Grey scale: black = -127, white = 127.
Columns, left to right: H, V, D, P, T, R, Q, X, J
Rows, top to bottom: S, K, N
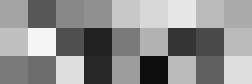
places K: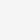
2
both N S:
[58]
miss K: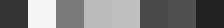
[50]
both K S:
[58]
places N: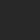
4

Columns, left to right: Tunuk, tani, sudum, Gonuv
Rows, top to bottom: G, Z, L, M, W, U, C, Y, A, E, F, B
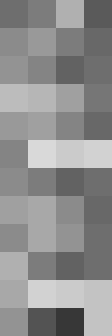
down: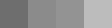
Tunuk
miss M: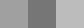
[54]

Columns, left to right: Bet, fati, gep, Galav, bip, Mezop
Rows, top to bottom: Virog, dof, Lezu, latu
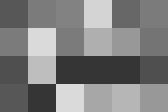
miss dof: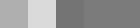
[24]
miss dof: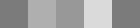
[-11]
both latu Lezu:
[-74]
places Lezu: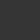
3 4 5
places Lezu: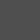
1 6
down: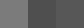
Bet

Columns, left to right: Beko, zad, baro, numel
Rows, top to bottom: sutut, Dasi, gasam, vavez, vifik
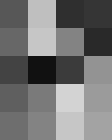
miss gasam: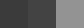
[-110]
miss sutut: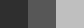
[-74]
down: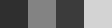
baro
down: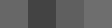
Beko

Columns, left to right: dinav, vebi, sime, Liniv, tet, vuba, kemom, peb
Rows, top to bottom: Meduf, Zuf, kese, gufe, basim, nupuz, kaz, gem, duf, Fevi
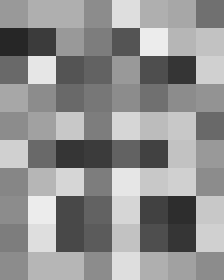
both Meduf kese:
[25]
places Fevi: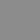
1 4 8
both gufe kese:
[-22]
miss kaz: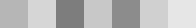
[6]

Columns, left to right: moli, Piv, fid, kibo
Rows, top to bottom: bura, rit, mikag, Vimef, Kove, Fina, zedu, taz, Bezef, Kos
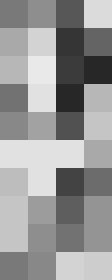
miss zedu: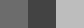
[97]
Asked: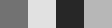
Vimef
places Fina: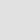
1 2 3
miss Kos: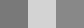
[77]

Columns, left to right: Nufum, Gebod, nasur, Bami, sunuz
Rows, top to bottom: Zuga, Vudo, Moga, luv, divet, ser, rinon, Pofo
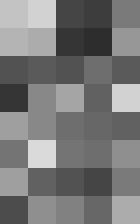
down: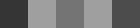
Nufum
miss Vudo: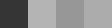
[-82]
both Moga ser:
[-17]
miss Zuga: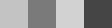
[-66]
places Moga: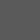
2 5
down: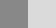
Gebod

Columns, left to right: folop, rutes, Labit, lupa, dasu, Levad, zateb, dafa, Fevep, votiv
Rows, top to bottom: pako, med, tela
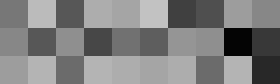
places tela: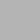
2 4 9
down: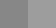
folop

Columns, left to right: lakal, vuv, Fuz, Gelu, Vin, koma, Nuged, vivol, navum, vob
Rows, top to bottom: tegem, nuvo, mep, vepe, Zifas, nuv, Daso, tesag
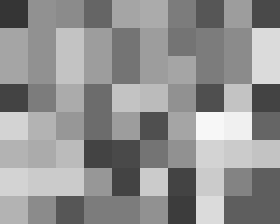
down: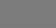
vivol
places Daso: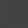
5 7
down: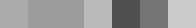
koma

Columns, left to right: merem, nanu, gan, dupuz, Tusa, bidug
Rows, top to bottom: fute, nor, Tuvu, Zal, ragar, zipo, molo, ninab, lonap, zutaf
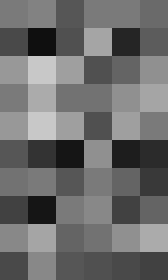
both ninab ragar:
[-5]
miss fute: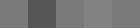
[-21]
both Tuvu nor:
[-47]
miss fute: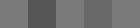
[2]
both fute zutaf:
[-41]
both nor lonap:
[37]

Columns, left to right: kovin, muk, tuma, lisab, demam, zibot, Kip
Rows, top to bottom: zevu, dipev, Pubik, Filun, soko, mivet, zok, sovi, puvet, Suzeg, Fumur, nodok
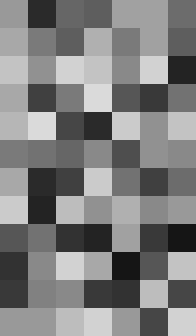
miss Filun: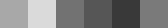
[-63]
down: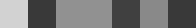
zibot
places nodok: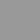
1 2 5
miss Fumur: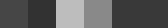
[1]
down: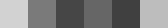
tuma

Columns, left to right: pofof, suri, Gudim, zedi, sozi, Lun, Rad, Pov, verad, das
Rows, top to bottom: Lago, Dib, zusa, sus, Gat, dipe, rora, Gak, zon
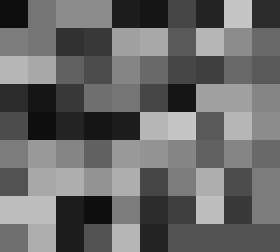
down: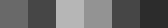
Lun
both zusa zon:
[54]
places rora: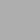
3 5 8
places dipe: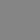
3 7 9
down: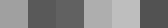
Pov
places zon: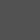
4 7 8 9 10

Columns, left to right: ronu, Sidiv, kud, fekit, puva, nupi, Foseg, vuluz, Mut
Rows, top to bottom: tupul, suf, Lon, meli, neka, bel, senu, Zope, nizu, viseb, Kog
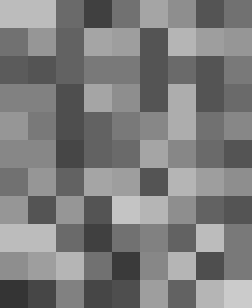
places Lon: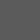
1
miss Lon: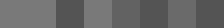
[-36]

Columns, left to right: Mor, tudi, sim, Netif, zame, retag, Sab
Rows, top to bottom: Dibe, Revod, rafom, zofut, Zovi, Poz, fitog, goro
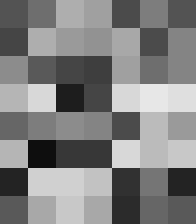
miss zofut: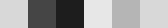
[95]
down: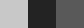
Sab

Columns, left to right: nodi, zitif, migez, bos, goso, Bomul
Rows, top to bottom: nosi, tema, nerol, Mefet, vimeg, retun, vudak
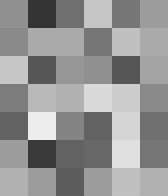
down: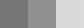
bos
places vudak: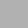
1 6

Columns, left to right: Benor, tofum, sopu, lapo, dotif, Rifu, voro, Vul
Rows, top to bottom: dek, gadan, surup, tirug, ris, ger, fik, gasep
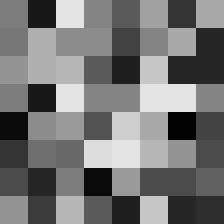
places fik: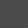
1 6 7
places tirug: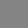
4 5 8
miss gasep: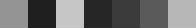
[-81]
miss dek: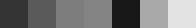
[33]
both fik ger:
[-52]

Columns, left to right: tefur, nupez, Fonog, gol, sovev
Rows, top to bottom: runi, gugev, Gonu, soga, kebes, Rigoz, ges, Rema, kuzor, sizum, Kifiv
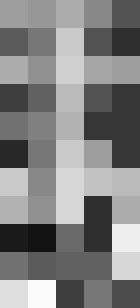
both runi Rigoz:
[30]
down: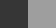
gol
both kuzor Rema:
[-80]
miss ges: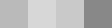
[66]
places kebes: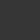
4 5
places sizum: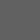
3 4
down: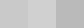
Fonog

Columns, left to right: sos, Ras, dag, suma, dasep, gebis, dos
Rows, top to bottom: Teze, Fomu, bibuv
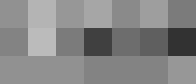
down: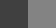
suma
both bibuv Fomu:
[3]
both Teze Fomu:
[-4]
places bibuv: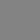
4 5 6
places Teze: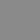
5
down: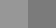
dag
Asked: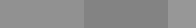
bibuv

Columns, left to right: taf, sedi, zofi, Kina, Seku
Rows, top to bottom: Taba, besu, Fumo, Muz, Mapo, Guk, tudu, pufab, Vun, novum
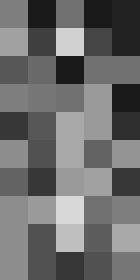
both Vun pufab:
[13]
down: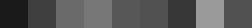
sedi
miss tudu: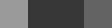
[33]
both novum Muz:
[-8]
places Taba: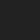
5
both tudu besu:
[33]

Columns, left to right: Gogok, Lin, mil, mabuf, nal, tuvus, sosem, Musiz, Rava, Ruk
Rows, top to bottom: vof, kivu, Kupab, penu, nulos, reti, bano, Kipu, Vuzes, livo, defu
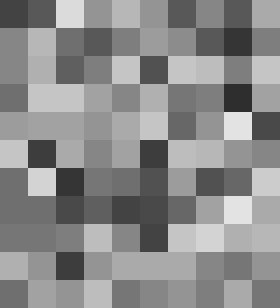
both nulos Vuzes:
[69]
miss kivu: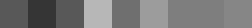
[12]
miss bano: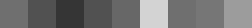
[76]
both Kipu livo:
[42]
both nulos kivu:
[28]
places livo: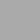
5 6 7

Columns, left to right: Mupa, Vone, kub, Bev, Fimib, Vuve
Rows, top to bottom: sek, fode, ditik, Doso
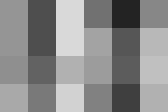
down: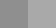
Mupa
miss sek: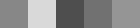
[-92]

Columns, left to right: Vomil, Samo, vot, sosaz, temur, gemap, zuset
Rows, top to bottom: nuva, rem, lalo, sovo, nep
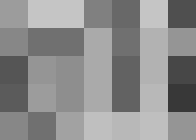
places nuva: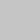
2 3 6
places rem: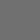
2 3 5

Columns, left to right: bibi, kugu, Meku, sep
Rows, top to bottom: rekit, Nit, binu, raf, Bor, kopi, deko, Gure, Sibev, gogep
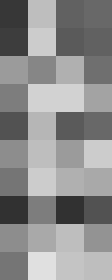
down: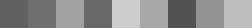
sep
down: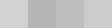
kugu
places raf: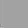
4
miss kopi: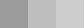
[13]

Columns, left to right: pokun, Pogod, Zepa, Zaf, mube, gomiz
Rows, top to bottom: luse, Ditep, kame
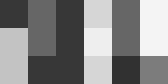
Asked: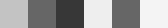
Ditep
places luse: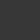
1 3

